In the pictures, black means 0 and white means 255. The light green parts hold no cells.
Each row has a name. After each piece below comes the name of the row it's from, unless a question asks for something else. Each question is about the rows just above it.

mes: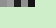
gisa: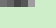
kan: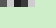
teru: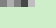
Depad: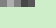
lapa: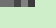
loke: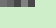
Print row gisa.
[113 100  71  87 158]
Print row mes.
[144 158  32 144  20]
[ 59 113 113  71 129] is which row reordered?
lapa

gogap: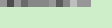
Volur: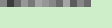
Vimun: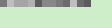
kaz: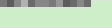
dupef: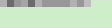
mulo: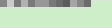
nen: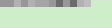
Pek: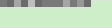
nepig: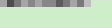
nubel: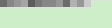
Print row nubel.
[107 135 151 165  92 121 135 135 151 107 177 151 203]
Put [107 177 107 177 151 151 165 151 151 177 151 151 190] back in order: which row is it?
dupef
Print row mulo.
[135 203 121 177 121 151 151 121 107  92 165 135 107]
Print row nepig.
[165  77 121 165 135 165 135 135  92 121 165 121 190]
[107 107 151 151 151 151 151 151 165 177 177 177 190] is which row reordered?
dupef
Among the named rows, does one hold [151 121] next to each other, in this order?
yes
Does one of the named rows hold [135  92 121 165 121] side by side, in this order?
yes

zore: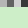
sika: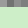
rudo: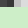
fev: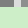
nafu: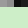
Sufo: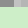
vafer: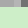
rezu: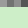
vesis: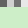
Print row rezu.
[155 114 142  85]
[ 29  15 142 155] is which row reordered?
nafu
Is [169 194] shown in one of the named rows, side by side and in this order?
no

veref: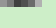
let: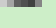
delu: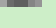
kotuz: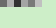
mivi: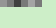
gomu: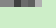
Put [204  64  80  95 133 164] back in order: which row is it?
let
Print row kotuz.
[107 177  50 164 121 192]
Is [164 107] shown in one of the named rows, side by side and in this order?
yes

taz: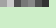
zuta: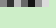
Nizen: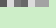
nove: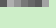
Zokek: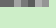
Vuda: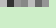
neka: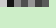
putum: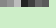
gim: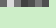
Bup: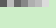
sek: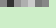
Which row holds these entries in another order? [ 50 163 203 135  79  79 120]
taz
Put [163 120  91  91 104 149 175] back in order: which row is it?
nove
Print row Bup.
[ 91 188 104 135 175 188 219]
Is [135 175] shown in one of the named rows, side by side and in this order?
yes

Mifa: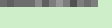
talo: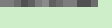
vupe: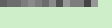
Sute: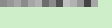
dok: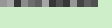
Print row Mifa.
[109  96 109 109 109 139  96 125 151 125  81 125 109 125]
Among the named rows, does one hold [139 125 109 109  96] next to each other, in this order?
no
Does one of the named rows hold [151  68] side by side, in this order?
yes
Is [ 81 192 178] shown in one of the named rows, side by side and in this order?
yes
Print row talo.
[125 125 109  81  96 125 139  96 109 125 125  81  81 109]
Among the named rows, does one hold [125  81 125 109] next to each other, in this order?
yes

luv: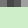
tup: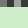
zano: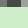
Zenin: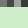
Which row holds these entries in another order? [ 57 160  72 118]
Zenin
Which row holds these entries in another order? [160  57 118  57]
tup
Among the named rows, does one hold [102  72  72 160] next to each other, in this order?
no
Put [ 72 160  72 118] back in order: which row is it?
zano
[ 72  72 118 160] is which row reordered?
zano

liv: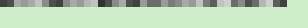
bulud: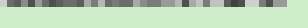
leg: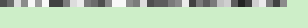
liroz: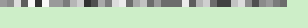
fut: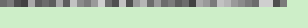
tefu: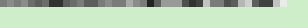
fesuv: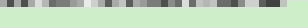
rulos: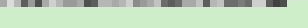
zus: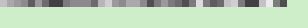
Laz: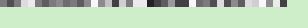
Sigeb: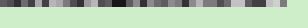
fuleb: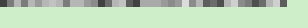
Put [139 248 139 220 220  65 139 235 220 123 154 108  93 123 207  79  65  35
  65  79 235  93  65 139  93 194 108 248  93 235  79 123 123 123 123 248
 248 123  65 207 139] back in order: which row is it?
leg
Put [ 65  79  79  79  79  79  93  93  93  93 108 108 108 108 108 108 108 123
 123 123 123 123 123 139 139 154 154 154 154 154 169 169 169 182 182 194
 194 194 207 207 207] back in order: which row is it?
bulud
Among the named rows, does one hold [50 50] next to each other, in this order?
yes
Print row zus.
[194 169 154 139  93 154 108  65  65 123 139 139 139 108 182 207 154 139
 169 169 139  79 123 154 123 108  79 123 220 123  93 108 194 207 123  65
  65 194 235 123  79]
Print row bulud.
[207 108  93 139  79 154 108  79  93 108 108  93 169 123 182 108 123 108
 108 169 139 123 123 154 154 182  79 169 194 123 194 194  93  65  79 207
 207 123  79 154 154]

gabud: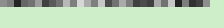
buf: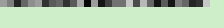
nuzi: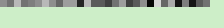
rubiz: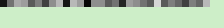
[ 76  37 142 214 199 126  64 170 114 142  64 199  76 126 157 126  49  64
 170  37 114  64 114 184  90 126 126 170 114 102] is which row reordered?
gabud
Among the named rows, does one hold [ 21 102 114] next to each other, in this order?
no
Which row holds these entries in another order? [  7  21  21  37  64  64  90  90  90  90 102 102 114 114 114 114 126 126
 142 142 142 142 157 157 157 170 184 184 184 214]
nuzi
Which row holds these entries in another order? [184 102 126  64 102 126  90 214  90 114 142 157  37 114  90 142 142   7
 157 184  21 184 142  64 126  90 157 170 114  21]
rubiz
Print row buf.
[157 126  37 102 142 157  49  90 102  49  90 170   7 157  21  64 114 114
 199  76 184 102  21  90  21 126 102  37  49 199]

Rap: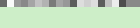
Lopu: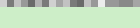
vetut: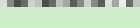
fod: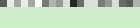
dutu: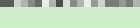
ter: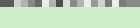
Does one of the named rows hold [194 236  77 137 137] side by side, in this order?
yes
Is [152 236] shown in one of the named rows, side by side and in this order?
yes

